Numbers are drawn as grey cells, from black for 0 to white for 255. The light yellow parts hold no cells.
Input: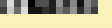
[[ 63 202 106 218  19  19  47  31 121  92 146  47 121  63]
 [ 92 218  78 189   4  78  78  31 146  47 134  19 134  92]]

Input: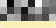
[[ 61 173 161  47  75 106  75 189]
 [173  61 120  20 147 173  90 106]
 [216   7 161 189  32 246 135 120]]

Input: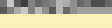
[[ 89 130 172 199 130 184 143  89 184 103 143 158 158 158 158 158]
 [117 199  89  61 130 103 117 130 184 172 143 103 117  77  77 103]]

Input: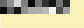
[[  9  91  23 143 172 172 185 245  78 157]
 [104 143 215 129   9 117  51  23 117  37]]

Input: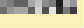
[[109 151 167 167  96 211  83 226  45 123  59]
 [139 123  96  96 167 196 139 123  30 181 151]]

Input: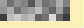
[[ 61 189 203 175 189 100 114 218 100  61]
 [145 175 114 145 159 189 130 100 159  88]
 [159 114 145 130  88 159 114 130 175 130]]

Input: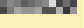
[[ 70 122 163 149 149 163  82  82 175  55 149]
 [108 136 122  95 108 122 136 218  70 108  70]]
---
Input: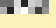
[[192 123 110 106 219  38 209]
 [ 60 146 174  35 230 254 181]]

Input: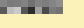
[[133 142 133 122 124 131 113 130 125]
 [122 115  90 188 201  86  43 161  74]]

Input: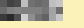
[[191 198  89  66  74 190 112 106 112]
 [162 110 108 128 134 127 128 128 117]
 [165 198  58  42  78 206 142 114  99]]

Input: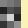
[[119 105 130]
 [ 80  64  34]
 [212  37 130]
 [103 146  52]]

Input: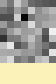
[[ 88  82 159 119 202 156 106  95]
 [165 183 115  99 159 127 204 142]
 [150 165  77  79 208   6 118 149]
 [169 172 155 111 128 148 219 148]
 [ 93 239 102 153 184 156 161 181]
 [ 75 189  49 121 125 160 191 144]
 [115  90 191 230  84 112 169 139]
 [ 88 226 170 167 171 151 155 136]
 [198 112 186 215 119 137 111 183]]

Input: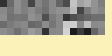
[[147 126  49 106 143 125  70 133 116 137 101  76 196 162 174]
 [145 135 136 117 142 128 140 124 112 137 145 146 187  69 123]
 [110 111 142 113 118 116 145 135  80 123 137  53  80  92 102]
 [138 141 108 123 132 137 103 109 140 118 136 202 206 135 189]
 [102 133 141 131 112 131 155 142  50 135 138 211  28  60  30]]

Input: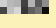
[[ 89 141 207 184 177  65 179]
 [115  13  69 193 213  55  95]]

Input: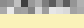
[[149 177 140 148 192  63 153 174 125  92 152  93]
 [162 171 169 232 158 161 131 214 156 230 224 217]]
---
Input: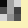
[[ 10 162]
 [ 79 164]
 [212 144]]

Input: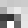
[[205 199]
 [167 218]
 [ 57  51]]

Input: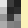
[[230  61]
 [191  38]
 [147  57]]

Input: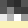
[[ 83  54]
 [ 86 135]
 [234 182]]

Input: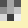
[[ 81 165]
 [143 170]
 [213  60]]

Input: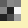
[[ 94 136]
 [135  32]
 [ 34  75]]

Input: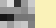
[[181 223]
 [145 147]
 [ 22  33]]
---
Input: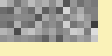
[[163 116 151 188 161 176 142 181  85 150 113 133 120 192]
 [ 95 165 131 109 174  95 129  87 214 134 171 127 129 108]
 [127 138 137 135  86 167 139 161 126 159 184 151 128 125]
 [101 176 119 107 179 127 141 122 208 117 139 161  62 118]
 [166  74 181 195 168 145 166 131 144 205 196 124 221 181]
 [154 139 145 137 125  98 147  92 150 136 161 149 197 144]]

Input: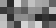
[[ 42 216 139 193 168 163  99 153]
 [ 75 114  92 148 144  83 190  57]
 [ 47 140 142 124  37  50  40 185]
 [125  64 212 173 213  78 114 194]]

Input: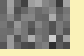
[[162 100  65 158 170 134 121  59 161 100]
 [156  80 102 127 107 119 136  93 116  99]
 [135  96 132 134 105 102 172 105 124 111]
 [ 96 150 118  91 133 110  83 122 104 119]
 [108 135 119  79 115 108  82 122  86 111]
 [154  82 119 174 126 108 206  81 161 109]
 [155 101  75  70 116 127  46  92  73  85]]

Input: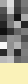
[[222  73 120 167]
 [203  59 104  82]
 [115  21 168  62]
 [123 183  36  36]
 [ 49 101 123  16]
 [148 143  77  94]
 [144 179 115 248]
 [151  41 126  39]
 [193 105 118 184]]

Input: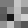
[[123 197 171 123]
 [144 189 121  94]
 [ 22 181 206  87]
 [192 117  85 147]]

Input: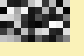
[[ 30  25  54 192 230  55 184  10 199 213]
 [245 168 243  22  37 181  40 212   3   5]
 [211 182  54  20  80  43  22  37 128 218]
 [ 30 205  43  14   6  40 252 240  31  15]
 [142  32 193  65 204 220  39  30 222  59]
 [185 163  51  11  94  43  18  79 129 195]]

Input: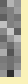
[[180 150  98]
 [128 158 118]
 [129 117  95]
 [128 138 192]
 [198  95 136]
 [153 189 104]
 [109 151 134]
 [ 85 144 172]
 [113 125 121]
 [113 143 128]
 [ 47 185 148]]
